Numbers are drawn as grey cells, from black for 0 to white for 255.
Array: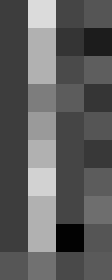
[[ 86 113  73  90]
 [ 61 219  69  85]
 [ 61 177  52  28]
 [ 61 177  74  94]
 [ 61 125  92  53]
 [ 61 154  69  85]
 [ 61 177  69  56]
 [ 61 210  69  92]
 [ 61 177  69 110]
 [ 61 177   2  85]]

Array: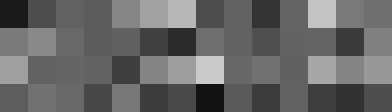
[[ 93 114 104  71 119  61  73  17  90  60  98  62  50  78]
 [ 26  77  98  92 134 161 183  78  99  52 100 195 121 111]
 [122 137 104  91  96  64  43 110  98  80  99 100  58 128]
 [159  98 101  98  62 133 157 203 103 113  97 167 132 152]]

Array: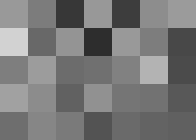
[[110 134 122  83 106  99  96]
 [153 124  55 152  61 141 155]
 [210 104 148  45 153 125  72]
 [126 156 108 112 129 179  75]
 [161 140  97 145 117 114  88]]

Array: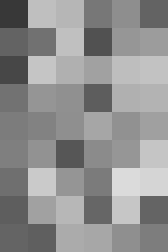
[[100  95 171 167 143 125]
 [ 56 191 182 119 142  99]
 [ 99 113 192  81 150 156]
 [ 71 197 176 161 190 194]
 [114 149 144  93 176 179]
 [124 130 143 166 145 160]
 [127 146  86 139 150 197]
 [111 202 149 123 219 213]
 [ 94 161 183 102 198 100]]

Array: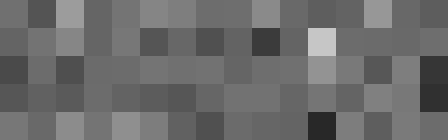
[[119 105 140 116 143 125  97  80 107 102 100  40 125  94 122 108]
 [112  84 156 101 116 133 126 109 110 138 105  94  99 151 104  93]
 [100 115 134 101 119  85 103  80  99  59 100 198 108 107 105 110]
 [ 74 108  79 107 108 116 112 114 101 110 112 147 121  87 126  54]
 [ 86  97  90 108  99  92  86 102 114 114 102 117 100 128 120  48]]

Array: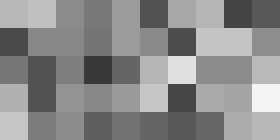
[[197 124 140  95 114 101  88 103 171 184]
 [183 191 140 121 156  82 167 181  68  89]
 [ 74 136 136 117 155 137  76 196 195 141]
 [118  83 126  57 101 181 223 139 139 185]
 [176  82 147 136 154 198  70 170 164 244]]

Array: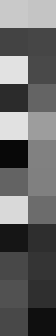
[[ 72  15]
 [201 196]
 [ 67  70]
 [226  73]
 [ 43 100]
 [225 157]
 [  8 129]
 [ 99 128]
 [217 108]
 [ 21  46]
 [ 72  52]
 [ 81  47]]

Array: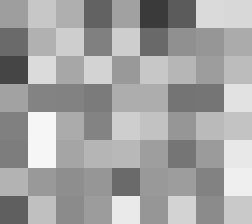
[[ 95 192 139 156 234 150 211 139 201]
 [158 199 175  98 161  58  91 218 216]
 [106 177 206 128 206 105 144 150 171]
 [ 69 219 167 211 153 199 182 157 188]
 [162 131 130 123 173 173 116 117 226]
 [128 246 171 131 206 194 150 186 195]
 [125 246 165 181 184 158 117 155 232]
 [179 153 142 150 106 153 157 130 239]]

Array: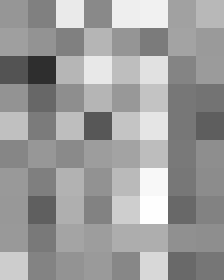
[[205 131 147 154 135 216 105 118]
 [150 128 234 137 238 241 161 184]
 [159 147 128 181 149 123 163 154]
 [ 83  46 182 232 190 225 132 155]
 [147 103 142 181 152 195 119 115]
 [192 123 190  87 196 229 119  94]
 [134 151 138 157 163 189 121 142]
 [153 127 178 146 186 248 119 140]
 [152  95 175 130 206 254 104 130]
 [153 121 164 157 173 174 144 142]]
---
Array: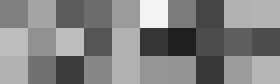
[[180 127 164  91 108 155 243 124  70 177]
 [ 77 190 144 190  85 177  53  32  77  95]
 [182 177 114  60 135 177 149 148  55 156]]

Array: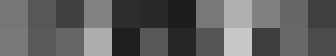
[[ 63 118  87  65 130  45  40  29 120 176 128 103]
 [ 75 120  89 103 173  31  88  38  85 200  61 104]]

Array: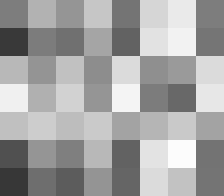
[[125 125 178 149 198 116 214 234]
 [117  57 124 112 165  98 226 242]
 [219 184 148 193 141 219 143 154]
 [231 240 176 210 149 244 124 104]
 [163 192 205 189 202 163 181 201]
 [115  80 149 127 184  98 227 252]
 [116  55 110  92 148 101 219 194]]

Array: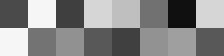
[[214  74 246  63 214 191 113  16]
 [ 88 246 115 145  88  64 146 159]]

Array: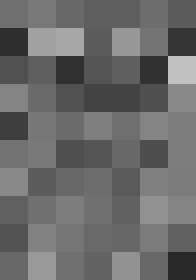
[[ 90 111 121 104  95  94 108]
 [ 53  46 161 167  92 151 115]
 [193  80  94  48  85  95  49]
 [136 131 106  81  67  67  79]
 [125  62 119 107 127 111 132]
 [124 114 121  79  85 104  78]
 [122 136  92 103 109  89 128]
 [131  96 113 125 112  97 146]
 [ 97  82 130 117 105 102 122]
 [ 40 103 153 112  99 145 103]]

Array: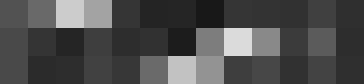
[[ 47  82 105 204 163  53  36  37  24  53  51  49  64]
 [ 45  73  52  37  62  45  49  28 125 219 137  59  91]
 [ 47  73  43  45  65  55 106 194 147  62  71  49  67]]
